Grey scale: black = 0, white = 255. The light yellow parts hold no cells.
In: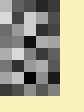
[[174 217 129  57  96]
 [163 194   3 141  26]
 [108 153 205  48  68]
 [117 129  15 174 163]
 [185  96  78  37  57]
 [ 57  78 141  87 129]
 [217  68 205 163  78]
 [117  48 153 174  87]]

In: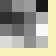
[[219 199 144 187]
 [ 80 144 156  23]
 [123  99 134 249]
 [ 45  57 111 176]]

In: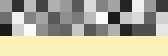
[[110 240 131 164  88 143 122 187 250  26 198 218 100 209]
 [ 26 209 250 143 110 100 198  88 122 176  36  79  79 230]
 [164  48 187  67 176 154  88 218 131 164  36 240 154  57]]

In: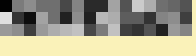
[[153 141  63 153 173 184 193  72 123 193  63  51  83  33 153 132]
 [  2 123 141 111 111  72 132  42  42 163  83 203 173 111 102  83]
 [223  51  13 163 111  33 141  33 184 173  93  93  51 132 141  63]]

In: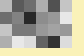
[[174 232 220  99  50 220]
 [110 130  40 141 152 232]
 [197 121 121 152 163 152]
 [186  90 110 174  81 197]]

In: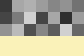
[[146 186  80 134  92 208 103]
 [ 57 167 176 156 134 146 114]
 [ 69 123 208  69 167  47 156]]
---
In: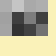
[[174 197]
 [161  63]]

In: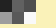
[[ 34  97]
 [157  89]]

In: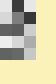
[[230  60]
 [215 126]]

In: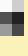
[[250 206]
 [ 82  34]]

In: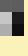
[[ 96  93]
 [198  28]]

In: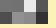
[[115 113]
 [ 78 145]]

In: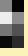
[[136   4]
 [237 140]]
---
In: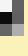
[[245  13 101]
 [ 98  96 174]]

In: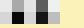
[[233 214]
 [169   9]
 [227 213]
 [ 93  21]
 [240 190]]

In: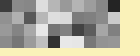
[[ 60 145 153 139]
 [138 176 132 118]
 [135  88 168 155]
 [221 183 231 191]
 [182 222 117  49]
 [153 218 129 232]
 [180 124  67 230]
 [157 128  93 120]
 [135 138 166 147]
 [ 36 202 128 150]]

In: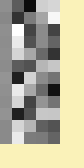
[[143 136 143 141 143 140 148 144 141 147 138 138]
 [ 92  51 254 234 213  92  31 234 213  31 213 234]
 [ 11 124  68  82 167  82 210 167  68  82 181 124]
 [207 165 139 139 105 182 139 105 148 199  96 122]
 [214 247  67 100  51 198 116  18 116 198  83 100]]

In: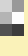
[[212 180  81]
 [153 253  60]]

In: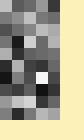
[[192 122  80 116 175  44  21  76 152 126]
 [ 91 142 109  26  49 178 127  60 194  43]
 [106 191 134 207  97  65  77  94 211 120]
 [152 120 187 106 106  53 245  18  55 183]
 [ 56 108 170 179 114 104  72  52 102 163]]

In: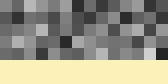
[[134  88 106 124 107]
 [102  50 118 176  98]
 [183 113 133 148 139]
 [149 105 181 100  58]
 [123  74  90 107 141]
 [157 127 120  41 102]
 [ 45  78  80 167  94]
 [107  58 123 143 140]
 [ 57 103 143 122 181]
 [ 91 139  78 114 112]
 [133  44 146 116 137]
 [154  95 172  72 123]
 [ 53 112  70 145 207]
 [ 86  55 151 106  35]]
